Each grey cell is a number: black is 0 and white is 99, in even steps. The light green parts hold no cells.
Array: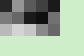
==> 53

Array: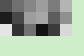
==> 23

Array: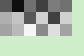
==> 86

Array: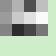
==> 27

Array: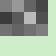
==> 44

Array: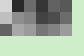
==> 51

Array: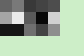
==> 26
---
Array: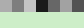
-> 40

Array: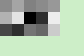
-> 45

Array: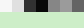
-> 52

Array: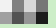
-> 32

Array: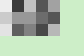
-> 50

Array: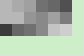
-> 53

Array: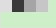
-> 22

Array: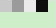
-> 60

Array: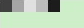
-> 87
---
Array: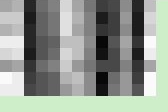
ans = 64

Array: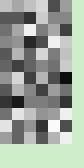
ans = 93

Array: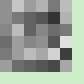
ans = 87

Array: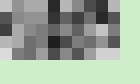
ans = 48

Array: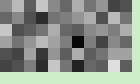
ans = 40

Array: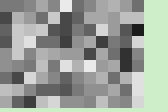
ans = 87

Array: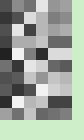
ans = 76
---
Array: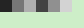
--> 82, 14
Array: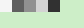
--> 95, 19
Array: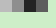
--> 73, 14
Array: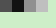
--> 74, 7
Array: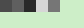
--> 83, 16
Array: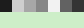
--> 94, 11
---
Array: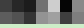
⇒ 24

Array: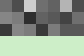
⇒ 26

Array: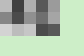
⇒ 43

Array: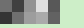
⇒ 66

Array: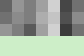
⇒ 31

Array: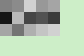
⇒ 32

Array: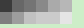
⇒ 79

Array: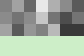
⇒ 30

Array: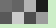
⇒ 30

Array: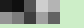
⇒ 62
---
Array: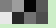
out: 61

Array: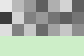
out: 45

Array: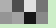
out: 30

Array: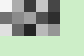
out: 62

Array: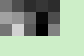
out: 40

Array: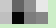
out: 39

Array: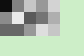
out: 35

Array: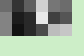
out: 90
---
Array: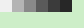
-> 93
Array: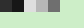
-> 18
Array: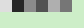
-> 86
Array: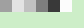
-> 62
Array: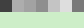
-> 25
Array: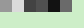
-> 59
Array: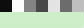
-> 5
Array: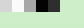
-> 83
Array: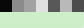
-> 3
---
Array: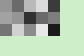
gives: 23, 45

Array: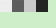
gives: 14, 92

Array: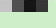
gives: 21, 76

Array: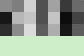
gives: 41, 18

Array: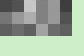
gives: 24, 37

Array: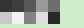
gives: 42, 78

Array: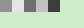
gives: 24, 57

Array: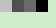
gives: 0, 75

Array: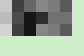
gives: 35, 82

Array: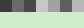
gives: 72, 23
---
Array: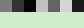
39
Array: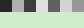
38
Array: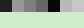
3
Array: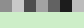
38
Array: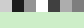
25
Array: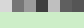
74
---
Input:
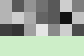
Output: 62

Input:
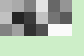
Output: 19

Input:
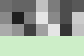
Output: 25

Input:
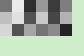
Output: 64

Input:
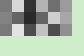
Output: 30

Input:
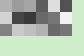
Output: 74

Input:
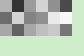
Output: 65

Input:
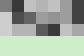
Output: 70
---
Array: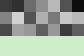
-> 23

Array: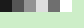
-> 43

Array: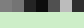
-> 73

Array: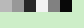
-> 50

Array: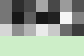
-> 41

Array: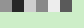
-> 92

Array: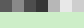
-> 90

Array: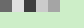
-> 79

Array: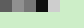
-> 6

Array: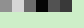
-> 32
